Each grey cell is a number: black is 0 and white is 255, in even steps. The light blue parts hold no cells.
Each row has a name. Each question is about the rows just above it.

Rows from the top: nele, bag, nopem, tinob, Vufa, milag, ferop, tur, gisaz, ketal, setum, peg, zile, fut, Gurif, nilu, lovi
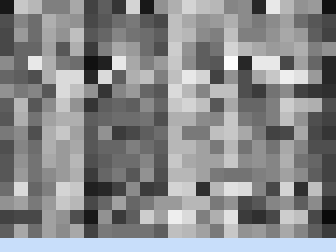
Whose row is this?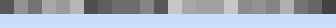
peg
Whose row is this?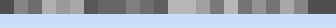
setum
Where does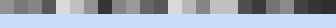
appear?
ferop
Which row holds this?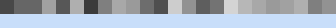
tinob
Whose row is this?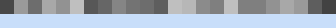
nopem
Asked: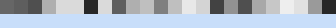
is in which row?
milag

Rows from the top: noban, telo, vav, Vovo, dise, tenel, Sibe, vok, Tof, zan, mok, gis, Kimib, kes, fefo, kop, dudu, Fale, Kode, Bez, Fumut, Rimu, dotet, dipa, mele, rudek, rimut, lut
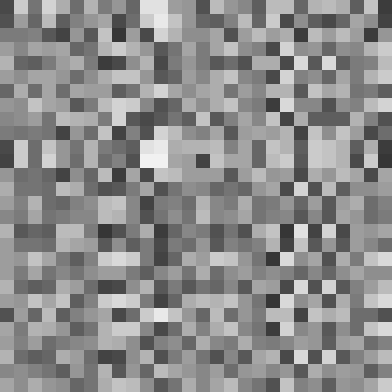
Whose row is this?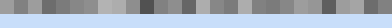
mele
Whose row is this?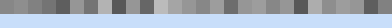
rimut
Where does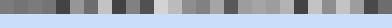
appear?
zan
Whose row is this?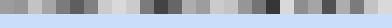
Kode
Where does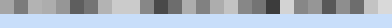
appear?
dipa
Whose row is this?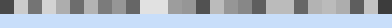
noban

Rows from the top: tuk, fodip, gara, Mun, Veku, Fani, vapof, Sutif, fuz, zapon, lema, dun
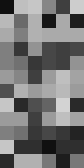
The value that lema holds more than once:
[47]
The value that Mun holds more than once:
[71]
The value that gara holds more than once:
[170]
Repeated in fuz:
[155]
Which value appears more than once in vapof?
[155]

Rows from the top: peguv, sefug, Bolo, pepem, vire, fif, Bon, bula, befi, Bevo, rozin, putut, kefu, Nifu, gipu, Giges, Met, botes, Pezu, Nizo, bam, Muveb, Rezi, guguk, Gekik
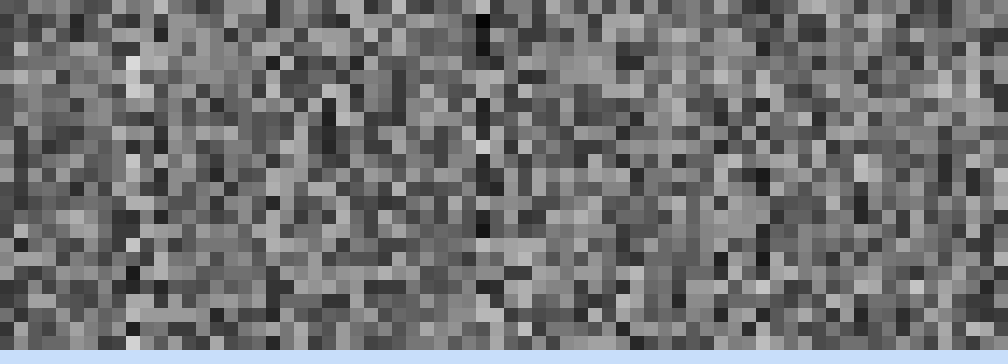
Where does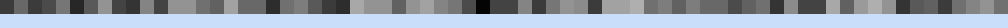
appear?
sefug
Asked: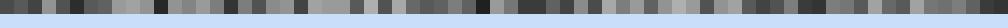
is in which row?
Bolo
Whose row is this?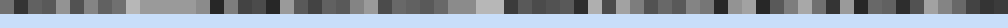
Rezi
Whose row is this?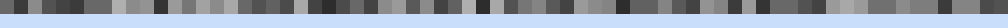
Bevo
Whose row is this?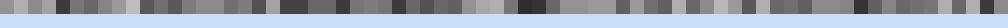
fif
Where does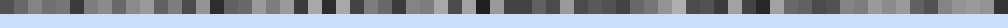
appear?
bula

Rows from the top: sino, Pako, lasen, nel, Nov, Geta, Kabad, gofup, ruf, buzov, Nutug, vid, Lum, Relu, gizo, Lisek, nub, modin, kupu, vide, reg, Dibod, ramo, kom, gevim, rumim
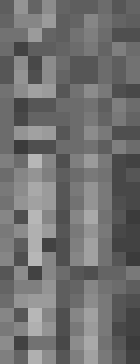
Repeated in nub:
[121]
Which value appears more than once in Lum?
[108]

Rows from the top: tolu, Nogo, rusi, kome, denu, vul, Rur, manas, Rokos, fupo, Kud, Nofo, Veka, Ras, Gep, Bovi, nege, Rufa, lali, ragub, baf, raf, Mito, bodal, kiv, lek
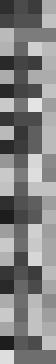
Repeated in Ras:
[194]
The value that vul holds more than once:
[172]
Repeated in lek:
[110]
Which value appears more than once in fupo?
[186]
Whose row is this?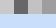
Mito
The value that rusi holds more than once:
[124]

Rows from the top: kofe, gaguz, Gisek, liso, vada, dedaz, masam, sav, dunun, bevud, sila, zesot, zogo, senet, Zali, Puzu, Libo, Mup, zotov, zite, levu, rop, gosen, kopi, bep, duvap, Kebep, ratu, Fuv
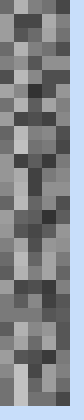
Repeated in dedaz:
[79]
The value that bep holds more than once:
[164]
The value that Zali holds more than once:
[101]
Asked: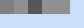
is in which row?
vada
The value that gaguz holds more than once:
[71]

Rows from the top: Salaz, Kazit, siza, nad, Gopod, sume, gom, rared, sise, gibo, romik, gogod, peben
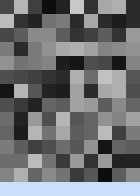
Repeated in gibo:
[101]
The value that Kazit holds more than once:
[43]

